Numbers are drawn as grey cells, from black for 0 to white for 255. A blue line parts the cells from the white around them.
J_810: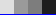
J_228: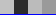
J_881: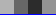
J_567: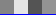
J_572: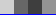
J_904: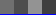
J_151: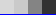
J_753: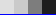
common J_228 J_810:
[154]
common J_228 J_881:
[44]

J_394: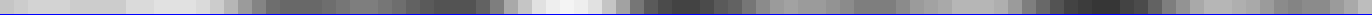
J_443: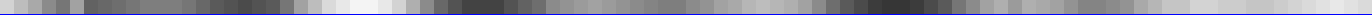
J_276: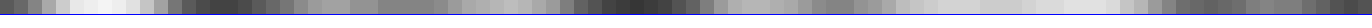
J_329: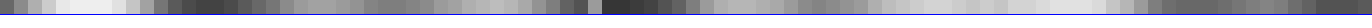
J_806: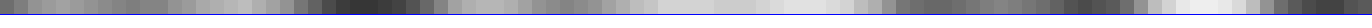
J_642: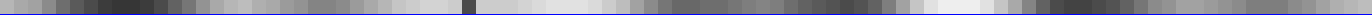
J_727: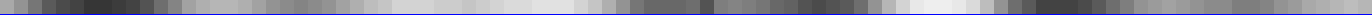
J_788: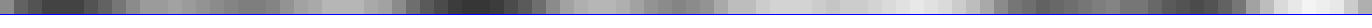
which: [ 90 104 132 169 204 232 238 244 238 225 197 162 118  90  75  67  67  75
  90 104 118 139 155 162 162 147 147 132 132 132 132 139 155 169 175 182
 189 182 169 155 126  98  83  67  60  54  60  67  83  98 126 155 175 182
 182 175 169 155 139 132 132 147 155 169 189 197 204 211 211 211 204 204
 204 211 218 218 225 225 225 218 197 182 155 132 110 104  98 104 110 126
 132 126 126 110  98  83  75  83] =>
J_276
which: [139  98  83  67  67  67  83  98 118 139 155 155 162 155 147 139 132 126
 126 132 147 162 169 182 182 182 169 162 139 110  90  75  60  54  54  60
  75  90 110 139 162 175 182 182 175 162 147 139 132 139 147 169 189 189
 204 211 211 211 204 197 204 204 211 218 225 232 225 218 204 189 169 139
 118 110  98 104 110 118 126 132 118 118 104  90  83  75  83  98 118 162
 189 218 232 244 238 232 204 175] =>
J_788
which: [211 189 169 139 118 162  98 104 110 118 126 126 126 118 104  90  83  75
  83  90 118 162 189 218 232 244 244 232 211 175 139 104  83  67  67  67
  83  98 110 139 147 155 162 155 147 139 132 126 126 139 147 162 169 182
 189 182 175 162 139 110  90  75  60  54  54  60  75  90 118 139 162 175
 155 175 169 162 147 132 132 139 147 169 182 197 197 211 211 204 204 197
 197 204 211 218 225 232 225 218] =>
J_443
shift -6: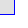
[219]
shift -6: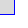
[212]

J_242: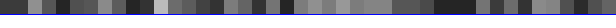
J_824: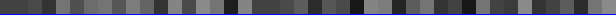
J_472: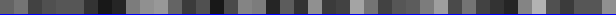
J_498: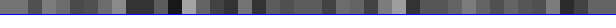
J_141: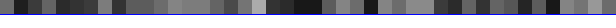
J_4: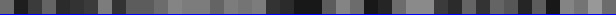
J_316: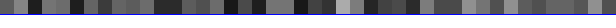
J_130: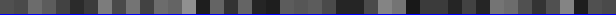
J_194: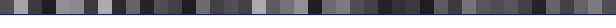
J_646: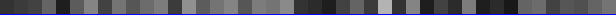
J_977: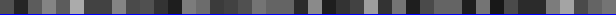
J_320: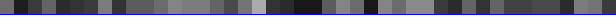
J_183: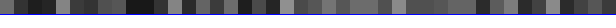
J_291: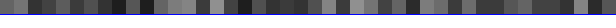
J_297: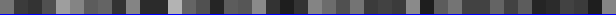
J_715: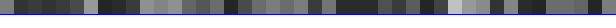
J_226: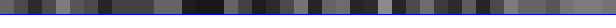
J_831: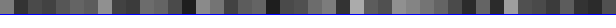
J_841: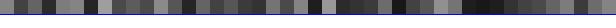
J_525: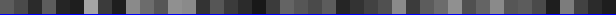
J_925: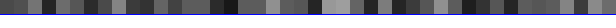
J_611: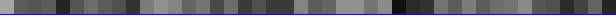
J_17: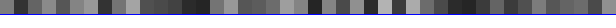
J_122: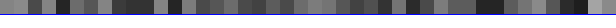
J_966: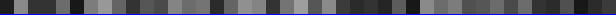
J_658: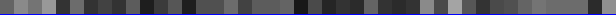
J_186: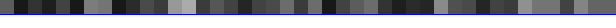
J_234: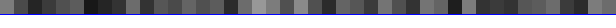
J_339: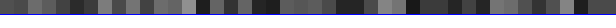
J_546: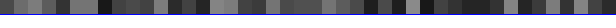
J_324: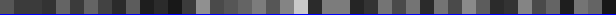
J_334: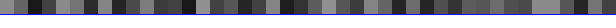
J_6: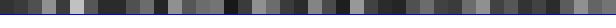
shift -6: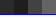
[37 24 60 94]
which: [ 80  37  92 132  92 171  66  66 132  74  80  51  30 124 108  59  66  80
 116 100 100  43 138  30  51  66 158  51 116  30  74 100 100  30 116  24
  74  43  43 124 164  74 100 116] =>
J_977
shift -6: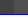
[60 74]
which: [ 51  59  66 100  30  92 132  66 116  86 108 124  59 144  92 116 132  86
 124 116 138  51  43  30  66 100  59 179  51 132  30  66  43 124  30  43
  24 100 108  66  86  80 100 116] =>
J_646
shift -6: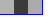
[173  53 165]
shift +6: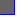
[106]

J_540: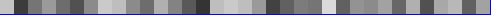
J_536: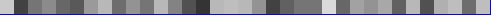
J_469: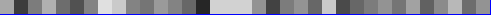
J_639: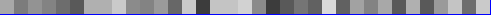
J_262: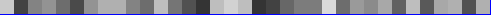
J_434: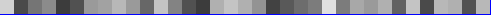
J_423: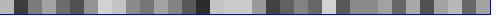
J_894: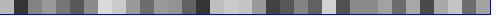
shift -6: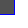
[75]
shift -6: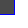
[68]
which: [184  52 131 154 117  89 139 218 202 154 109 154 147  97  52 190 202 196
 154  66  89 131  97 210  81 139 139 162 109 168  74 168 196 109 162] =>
J_894
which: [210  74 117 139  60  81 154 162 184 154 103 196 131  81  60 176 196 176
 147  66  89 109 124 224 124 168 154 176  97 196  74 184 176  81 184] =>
J_434
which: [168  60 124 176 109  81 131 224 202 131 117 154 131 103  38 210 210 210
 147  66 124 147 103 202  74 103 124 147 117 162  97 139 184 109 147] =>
J_469
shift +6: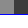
[145  66]

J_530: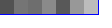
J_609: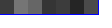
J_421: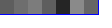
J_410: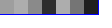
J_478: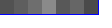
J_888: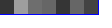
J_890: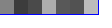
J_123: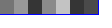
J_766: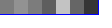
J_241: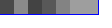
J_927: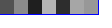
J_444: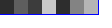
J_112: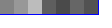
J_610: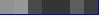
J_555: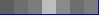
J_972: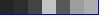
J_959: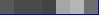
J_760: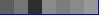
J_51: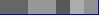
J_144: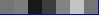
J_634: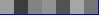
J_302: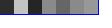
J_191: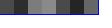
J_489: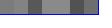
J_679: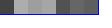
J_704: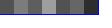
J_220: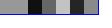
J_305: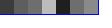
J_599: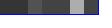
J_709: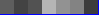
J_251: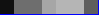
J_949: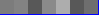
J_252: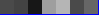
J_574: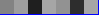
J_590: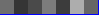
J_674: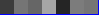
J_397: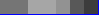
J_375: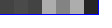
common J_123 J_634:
[117]
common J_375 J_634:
[131]
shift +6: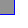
[152]

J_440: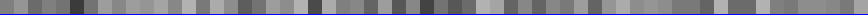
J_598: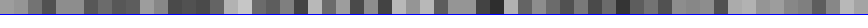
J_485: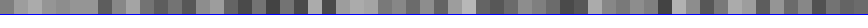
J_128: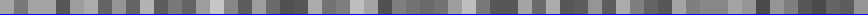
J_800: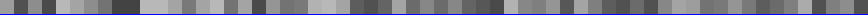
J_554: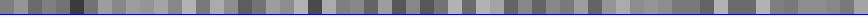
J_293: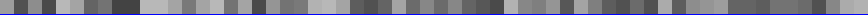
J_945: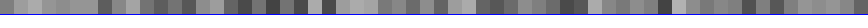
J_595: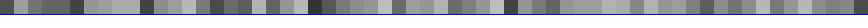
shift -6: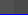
[75 68]
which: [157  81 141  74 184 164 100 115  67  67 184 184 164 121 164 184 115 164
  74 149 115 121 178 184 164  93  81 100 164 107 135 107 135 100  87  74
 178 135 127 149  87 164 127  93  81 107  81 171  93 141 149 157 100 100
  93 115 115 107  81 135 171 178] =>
J_293
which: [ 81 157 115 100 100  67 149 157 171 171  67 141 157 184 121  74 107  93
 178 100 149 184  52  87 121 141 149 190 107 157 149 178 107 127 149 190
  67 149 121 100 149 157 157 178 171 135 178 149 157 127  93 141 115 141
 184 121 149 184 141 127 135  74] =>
J_595
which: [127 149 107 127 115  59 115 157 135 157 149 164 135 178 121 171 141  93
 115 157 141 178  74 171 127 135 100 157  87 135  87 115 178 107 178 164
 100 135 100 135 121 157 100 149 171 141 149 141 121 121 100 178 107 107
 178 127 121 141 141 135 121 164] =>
J_554
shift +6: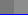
[127 147]
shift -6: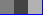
[121  61 172]

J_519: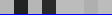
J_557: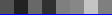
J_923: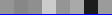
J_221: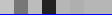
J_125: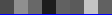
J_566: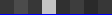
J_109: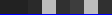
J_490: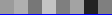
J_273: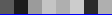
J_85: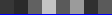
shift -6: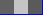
[ 91 190  84]
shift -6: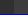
[42 55]

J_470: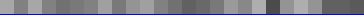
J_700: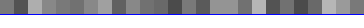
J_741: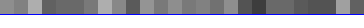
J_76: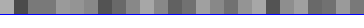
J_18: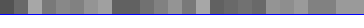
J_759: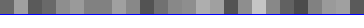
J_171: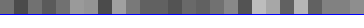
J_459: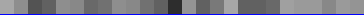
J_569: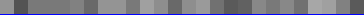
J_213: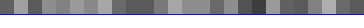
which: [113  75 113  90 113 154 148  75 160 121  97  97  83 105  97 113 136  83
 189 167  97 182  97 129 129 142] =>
J_171
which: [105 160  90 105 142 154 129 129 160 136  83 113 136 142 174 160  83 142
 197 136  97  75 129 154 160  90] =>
J_759
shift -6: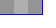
[142 168 142]

